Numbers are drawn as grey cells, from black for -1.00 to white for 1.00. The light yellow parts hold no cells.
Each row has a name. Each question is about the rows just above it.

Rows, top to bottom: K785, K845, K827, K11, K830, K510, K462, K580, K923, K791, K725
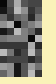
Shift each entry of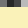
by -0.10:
[-0.20 -0.79 -0.56  0.36]
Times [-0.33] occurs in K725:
1
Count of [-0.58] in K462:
4
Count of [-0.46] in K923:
4
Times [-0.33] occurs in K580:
1
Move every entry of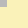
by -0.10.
[0.36]
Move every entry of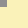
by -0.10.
[0.03]

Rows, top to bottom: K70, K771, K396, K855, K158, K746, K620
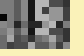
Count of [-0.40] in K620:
2
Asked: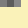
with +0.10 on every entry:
[ 0.07 -0.18  0.17]

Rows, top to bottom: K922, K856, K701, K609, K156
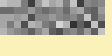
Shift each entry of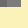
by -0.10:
[-0.25 -0.13 -0.13]
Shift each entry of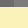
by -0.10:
[-0.25 -0.25 -0.13 -0.13]
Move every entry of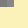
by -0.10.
[-0.13 -0.03]
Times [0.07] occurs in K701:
5
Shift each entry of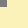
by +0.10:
[0.07]

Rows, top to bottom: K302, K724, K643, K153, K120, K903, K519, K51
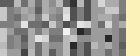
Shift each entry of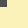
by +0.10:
[-0.27]
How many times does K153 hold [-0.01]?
2
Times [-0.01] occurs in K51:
1

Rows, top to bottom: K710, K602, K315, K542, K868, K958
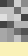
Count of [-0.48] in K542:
1
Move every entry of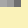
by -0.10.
[ 0.21  0.11 -0.23]
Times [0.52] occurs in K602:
3
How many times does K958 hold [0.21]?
1
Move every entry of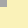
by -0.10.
[0.21]

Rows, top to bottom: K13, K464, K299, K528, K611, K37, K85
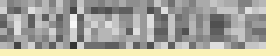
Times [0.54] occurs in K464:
5
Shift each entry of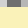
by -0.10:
[ 0.54 -0.23 -0.23  0.33]
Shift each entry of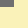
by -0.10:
[-0.23 -0.23]
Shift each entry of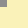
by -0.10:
[0.01]
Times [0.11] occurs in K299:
6

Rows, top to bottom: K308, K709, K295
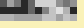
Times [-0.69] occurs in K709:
6
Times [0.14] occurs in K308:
2
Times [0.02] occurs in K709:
1
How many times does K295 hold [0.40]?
3
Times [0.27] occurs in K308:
1
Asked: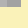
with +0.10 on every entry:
[0.50 0.37 0.37]

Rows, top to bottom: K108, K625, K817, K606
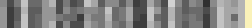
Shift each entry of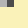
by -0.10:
[ 0.31 -0.50]
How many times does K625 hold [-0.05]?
5
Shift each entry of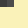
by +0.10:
[-0.42 -0.30]
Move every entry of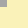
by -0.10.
[0.20]
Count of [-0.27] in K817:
3
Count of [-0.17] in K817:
8

